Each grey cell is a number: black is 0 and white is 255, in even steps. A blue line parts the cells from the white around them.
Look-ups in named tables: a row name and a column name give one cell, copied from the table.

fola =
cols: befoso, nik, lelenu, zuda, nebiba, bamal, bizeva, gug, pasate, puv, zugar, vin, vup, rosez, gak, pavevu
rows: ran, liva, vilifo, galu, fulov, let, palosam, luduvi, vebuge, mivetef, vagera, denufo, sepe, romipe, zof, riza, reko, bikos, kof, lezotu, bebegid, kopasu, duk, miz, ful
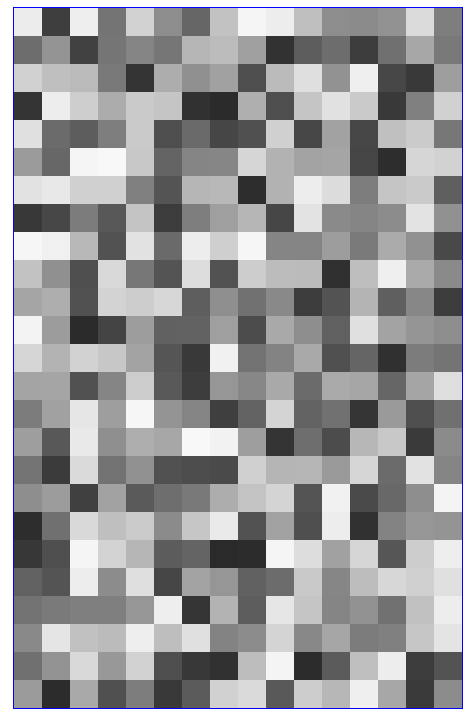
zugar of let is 163
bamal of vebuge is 106
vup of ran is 139
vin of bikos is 241
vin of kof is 237
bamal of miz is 78

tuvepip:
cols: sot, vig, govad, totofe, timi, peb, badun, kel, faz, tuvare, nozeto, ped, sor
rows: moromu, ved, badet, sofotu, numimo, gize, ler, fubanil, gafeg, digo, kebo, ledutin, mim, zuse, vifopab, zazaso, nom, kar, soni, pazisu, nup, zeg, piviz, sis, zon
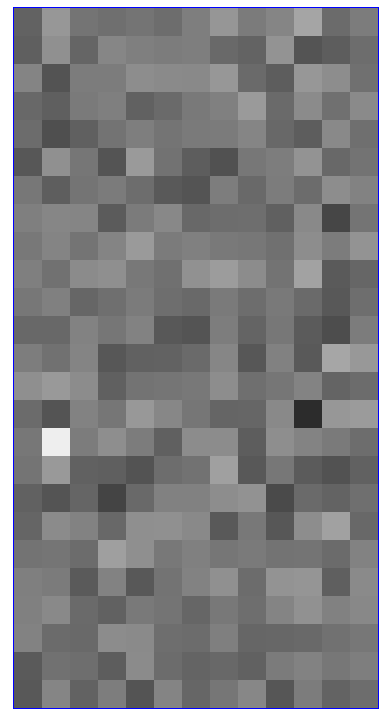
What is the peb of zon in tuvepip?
132
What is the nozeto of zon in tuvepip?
124
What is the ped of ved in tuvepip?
93
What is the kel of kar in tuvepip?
141
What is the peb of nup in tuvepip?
115
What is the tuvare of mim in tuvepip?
129
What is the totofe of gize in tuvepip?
84
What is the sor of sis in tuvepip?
126
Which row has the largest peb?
soni

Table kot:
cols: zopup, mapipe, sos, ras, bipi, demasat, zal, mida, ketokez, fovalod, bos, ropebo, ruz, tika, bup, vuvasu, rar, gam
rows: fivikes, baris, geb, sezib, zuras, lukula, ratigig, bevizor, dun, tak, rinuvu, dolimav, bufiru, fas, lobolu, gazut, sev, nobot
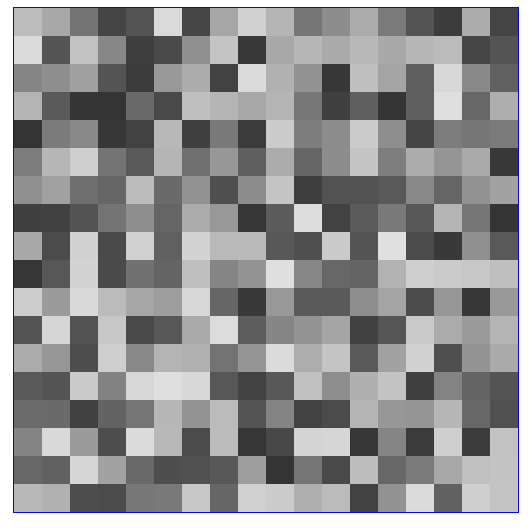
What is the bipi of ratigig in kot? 187
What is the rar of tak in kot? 199
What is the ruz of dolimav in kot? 65
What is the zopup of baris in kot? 218
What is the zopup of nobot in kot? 184
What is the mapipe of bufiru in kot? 150
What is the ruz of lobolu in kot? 181
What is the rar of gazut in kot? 60
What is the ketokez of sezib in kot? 168
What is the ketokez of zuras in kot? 59
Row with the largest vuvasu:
sezib

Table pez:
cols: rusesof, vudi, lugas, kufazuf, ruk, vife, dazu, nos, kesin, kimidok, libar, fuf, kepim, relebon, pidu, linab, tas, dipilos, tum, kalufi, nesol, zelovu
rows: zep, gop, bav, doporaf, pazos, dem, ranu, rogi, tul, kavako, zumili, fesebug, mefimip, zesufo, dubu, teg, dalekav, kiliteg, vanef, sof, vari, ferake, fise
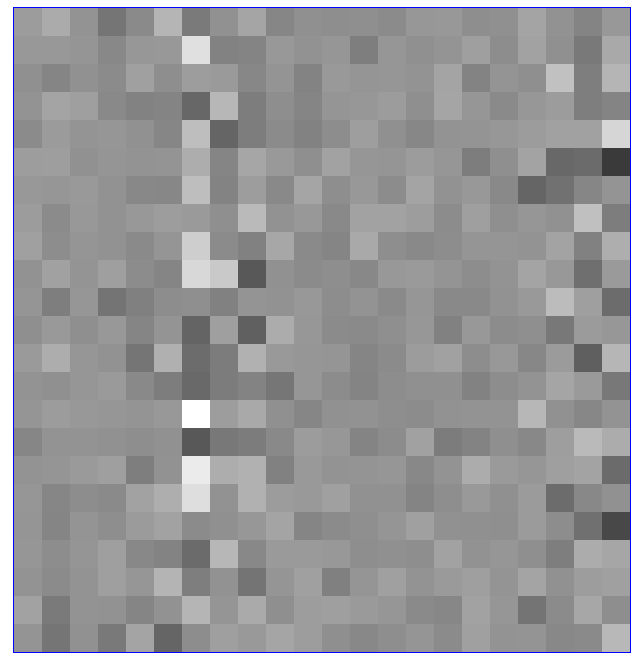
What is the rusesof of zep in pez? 156
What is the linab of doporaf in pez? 165
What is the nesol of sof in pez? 172
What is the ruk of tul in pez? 138
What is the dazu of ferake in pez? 181
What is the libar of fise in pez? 157
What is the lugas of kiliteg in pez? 141

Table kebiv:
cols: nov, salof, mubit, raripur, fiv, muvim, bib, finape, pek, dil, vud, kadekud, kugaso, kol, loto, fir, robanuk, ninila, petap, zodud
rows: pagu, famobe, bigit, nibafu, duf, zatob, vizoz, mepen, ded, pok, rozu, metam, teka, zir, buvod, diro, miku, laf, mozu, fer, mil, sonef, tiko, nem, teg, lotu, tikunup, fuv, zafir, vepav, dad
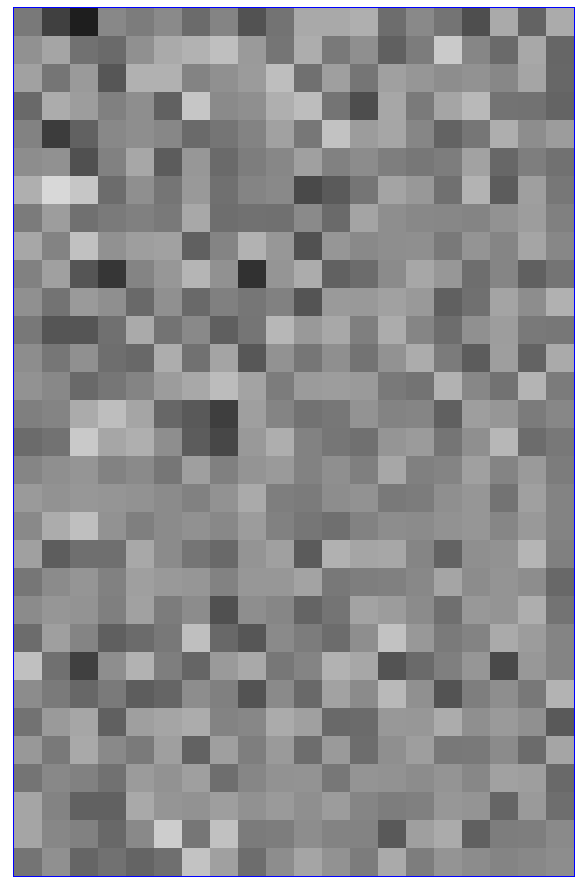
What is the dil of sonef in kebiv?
134
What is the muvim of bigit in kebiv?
177
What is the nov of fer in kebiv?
160
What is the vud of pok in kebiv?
172
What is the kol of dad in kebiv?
170
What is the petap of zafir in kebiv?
154
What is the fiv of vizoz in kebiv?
143
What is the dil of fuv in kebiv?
146
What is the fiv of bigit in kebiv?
177
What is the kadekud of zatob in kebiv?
129
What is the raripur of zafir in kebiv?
97
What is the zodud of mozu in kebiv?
131
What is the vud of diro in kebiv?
130
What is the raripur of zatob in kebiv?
129
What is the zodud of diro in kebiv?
120
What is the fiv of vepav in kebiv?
137
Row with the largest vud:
nibafu

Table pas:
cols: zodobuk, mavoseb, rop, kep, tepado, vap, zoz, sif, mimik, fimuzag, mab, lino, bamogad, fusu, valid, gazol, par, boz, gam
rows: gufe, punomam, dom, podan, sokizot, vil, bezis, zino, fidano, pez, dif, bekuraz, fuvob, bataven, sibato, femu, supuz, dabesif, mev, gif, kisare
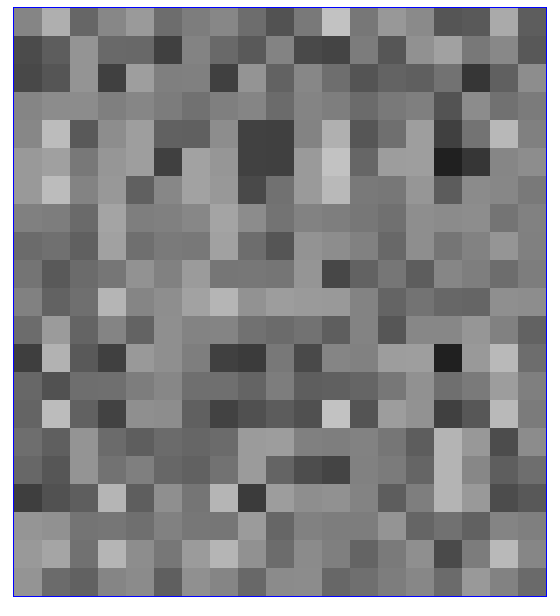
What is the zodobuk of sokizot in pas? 135
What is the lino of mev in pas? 125
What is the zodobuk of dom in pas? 72
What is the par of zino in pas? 141
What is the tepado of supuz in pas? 127
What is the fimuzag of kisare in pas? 139
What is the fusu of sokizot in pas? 111
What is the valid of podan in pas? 127
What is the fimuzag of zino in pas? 115
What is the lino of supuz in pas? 68
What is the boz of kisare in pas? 130
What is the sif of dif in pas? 181
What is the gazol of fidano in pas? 117

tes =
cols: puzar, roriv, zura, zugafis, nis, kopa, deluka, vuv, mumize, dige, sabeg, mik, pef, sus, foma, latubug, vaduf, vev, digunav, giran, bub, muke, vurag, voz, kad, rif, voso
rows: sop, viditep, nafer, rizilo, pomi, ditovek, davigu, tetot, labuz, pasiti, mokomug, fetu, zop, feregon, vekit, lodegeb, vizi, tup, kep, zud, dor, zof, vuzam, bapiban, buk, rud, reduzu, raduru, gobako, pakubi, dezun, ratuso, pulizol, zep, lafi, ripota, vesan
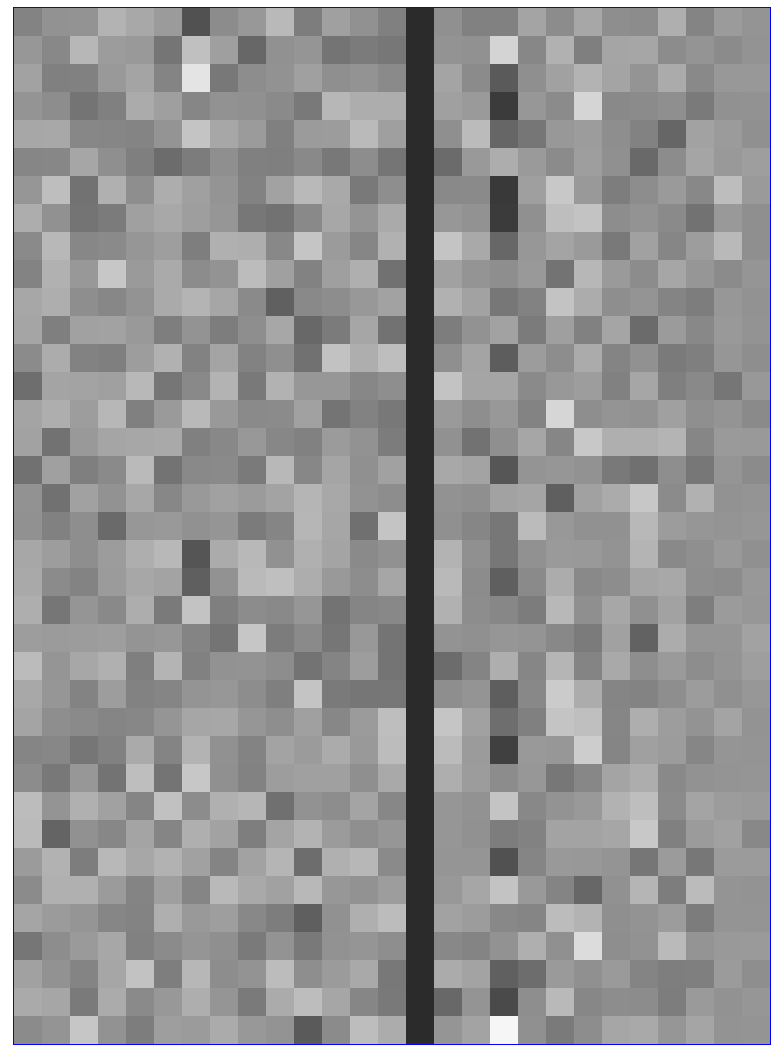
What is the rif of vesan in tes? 147
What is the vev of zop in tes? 93
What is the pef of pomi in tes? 186
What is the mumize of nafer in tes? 141
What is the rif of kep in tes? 148
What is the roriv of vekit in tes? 174
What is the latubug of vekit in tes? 154
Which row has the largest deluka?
nafer

